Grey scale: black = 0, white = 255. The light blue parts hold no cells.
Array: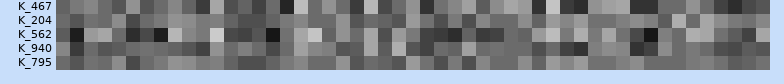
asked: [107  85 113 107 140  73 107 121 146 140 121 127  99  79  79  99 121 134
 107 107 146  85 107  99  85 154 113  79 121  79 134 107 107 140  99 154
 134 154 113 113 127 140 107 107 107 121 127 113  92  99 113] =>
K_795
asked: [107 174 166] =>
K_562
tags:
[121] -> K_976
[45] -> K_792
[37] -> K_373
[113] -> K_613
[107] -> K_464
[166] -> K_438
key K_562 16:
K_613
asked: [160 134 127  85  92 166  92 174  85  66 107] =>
K_940
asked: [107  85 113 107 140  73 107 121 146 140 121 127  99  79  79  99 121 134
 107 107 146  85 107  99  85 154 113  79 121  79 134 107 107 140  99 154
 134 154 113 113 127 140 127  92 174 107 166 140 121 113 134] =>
K_204
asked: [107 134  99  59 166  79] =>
K_467

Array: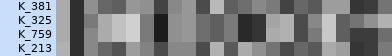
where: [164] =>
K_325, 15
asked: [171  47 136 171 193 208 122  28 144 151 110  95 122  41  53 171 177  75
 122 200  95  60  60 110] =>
K_759
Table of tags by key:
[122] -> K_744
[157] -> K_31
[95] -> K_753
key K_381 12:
K_753
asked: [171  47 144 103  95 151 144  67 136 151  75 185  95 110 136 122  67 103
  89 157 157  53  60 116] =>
K_381
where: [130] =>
K_213, 6
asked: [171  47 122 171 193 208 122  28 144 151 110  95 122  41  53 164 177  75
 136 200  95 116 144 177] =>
K_325

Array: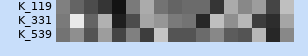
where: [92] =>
K_539, 12
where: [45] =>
K_331, 15

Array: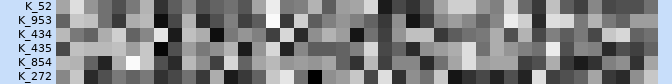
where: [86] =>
K_52, 13
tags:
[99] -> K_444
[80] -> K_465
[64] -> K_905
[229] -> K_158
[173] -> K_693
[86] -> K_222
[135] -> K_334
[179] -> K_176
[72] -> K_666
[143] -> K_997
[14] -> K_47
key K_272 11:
K_693
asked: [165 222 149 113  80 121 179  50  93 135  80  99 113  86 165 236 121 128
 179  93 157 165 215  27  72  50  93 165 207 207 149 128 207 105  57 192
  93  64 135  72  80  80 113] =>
K_52
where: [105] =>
K_52, 33

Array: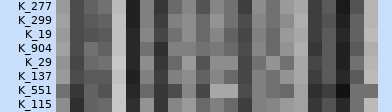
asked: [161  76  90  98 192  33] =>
K_299
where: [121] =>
K_904, 11

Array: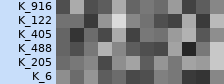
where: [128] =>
K_6, 7
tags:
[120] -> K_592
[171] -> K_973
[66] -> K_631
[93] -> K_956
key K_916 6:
K_592
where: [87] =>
K_405, 10

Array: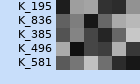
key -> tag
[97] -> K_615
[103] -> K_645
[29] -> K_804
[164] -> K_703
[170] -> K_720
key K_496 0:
K_720
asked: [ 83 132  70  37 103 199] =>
K_385

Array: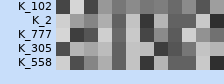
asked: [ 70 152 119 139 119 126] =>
K_102
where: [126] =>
K_102, 7
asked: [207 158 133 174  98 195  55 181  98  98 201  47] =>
K_2

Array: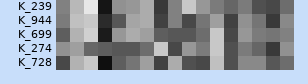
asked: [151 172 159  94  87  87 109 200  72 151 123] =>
K_699
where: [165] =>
K_944, 5
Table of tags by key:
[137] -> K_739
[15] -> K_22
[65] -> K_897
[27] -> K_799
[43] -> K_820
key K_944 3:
K_820
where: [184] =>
K_239, 1
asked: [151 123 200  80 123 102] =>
K_274
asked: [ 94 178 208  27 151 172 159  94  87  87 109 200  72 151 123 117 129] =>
K_699

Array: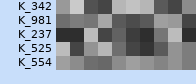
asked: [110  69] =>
K_525
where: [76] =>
K_981, 5
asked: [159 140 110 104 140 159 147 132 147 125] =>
K_554
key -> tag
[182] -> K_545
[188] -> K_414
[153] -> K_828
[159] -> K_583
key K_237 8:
K_414
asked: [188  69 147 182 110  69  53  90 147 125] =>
K_525
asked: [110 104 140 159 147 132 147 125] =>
K_554
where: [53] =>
K_525, 6

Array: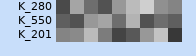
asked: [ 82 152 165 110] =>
K_550
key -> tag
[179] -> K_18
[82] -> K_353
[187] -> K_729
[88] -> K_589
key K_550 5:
K_18
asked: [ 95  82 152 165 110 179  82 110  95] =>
K_550
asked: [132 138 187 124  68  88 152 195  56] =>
K_201

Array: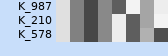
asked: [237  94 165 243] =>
K_210
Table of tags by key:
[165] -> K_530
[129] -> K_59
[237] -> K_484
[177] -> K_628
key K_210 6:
K_530

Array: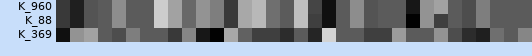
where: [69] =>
K_960, 18
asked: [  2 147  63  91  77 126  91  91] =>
K_88

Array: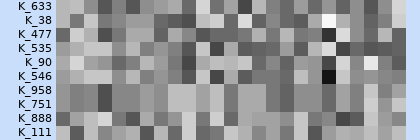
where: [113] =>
K_633, 11
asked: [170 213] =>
K_90
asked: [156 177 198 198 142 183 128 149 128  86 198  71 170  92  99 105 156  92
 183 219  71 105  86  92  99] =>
K_535

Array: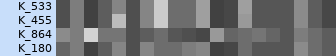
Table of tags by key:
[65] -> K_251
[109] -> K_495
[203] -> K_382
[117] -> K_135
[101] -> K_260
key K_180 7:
K_495
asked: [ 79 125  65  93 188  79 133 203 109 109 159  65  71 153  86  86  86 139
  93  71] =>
K_455

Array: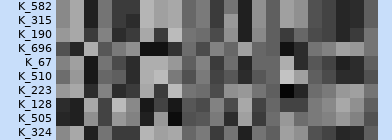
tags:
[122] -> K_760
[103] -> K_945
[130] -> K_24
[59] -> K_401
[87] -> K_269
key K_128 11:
K_24
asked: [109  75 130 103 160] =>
K_696
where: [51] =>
K_696, 8
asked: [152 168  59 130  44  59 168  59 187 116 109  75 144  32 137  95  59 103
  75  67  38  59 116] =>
K_190
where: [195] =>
K_510, 16

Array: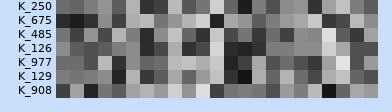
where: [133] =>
K_485, 18
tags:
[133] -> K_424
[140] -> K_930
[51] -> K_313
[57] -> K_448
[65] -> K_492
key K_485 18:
K_424
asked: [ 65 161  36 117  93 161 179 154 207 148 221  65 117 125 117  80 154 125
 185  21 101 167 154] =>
K_908
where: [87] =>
K_250, 9
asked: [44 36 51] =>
K_126

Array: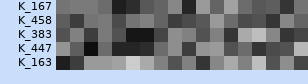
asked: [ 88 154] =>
K_458
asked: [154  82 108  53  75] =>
K_447
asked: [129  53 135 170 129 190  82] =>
K_163

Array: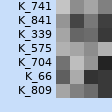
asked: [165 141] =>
K_575
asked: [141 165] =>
K_741

